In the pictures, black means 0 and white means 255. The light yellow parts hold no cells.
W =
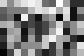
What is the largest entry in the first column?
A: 213
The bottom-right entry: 185
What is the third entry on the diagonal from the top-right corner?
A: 213
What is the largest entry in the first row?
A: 255
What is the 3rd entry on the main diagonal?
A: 17
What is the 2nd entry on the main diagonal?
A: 126
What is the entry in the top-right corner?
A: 45
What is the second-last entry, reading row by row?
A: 126
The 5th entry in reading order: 242
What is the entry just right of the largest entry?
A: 157
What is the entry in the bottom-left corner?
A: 3
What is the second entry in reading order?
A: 141
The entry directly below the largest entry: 171
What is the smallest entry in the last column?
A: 17
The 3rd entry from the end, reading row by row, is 58
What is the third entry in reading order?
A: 200
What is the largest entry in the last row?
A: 213
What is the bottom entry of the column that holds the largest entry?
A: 141

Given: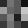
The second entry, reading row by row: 115
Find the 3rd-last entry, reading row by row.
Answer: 115
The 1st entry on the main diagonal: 43
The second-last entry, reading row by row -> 72
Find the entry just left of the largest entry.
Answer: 88

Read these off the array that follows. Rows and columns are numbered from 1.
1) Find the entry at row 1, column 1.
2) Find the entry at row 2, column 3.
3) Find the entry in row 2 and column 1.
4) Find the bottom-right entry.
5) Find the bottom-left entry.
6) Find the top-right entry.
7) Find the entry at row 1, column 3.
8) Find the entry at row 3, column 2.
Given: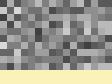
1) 76
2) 216
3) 202
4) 186
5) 127
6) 89
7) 89
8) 174

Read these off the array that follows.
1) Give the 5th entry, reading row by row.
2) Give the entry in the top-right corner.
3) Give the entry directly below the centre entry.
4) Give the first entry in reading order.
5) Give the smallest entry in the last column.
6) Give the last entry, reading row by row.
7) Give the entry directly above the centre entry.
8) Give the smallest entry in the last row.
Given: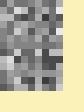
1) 132
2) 174
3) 103
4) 103
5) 74
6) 203
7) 132
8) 90

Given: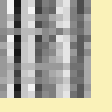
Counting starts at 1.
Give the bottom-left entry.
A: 153
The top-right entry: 138
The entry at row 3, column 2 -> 185
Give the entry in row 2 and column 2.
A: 243
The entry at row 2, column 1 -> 153
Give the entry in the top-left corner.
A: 153
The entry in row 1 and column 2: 243
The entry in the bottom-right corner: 169
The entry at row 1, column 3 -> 22
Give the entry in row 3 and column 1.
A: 153
